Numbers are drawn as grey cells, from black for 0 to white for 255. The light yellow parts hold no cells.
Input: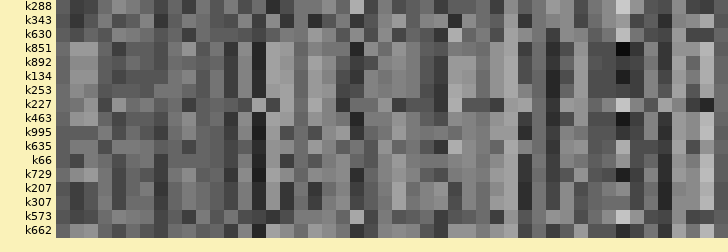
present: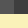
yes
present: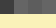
no
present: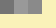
yes
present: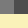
yes
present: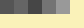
no
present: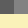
yes
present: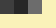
yes

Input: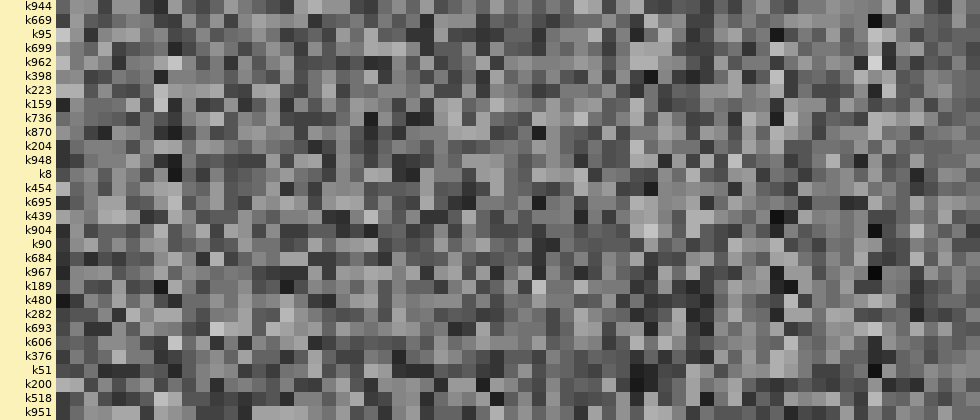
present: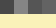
yes
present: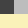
yes
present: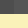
yes
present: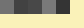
yes

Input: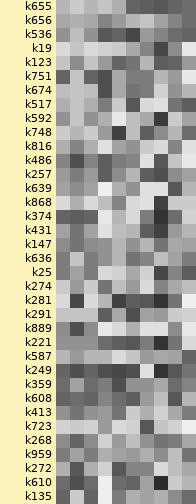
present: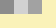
no
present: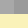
no
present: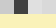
no
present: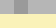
yes
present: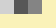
yes

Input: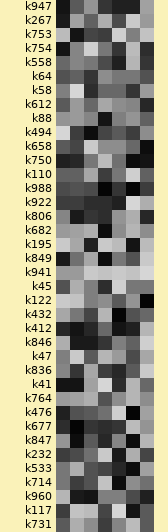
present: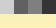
no
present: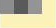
yes
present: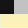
no
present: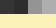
yes

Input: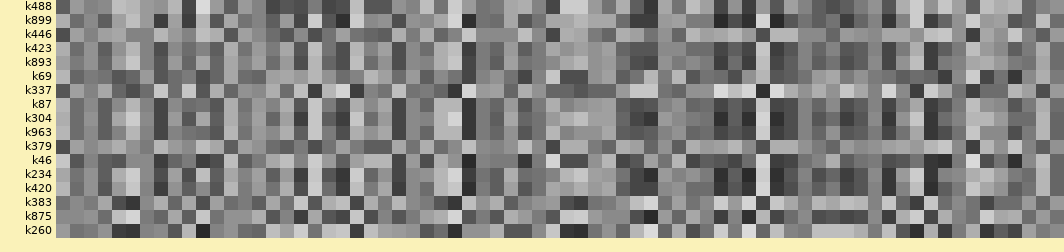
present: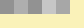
yes
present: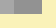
no
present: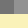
yes
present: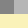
yes
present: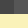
yes

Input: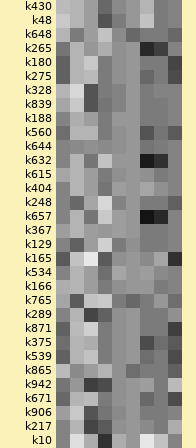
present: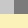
yes
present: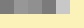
no
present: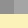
no
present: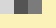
yes

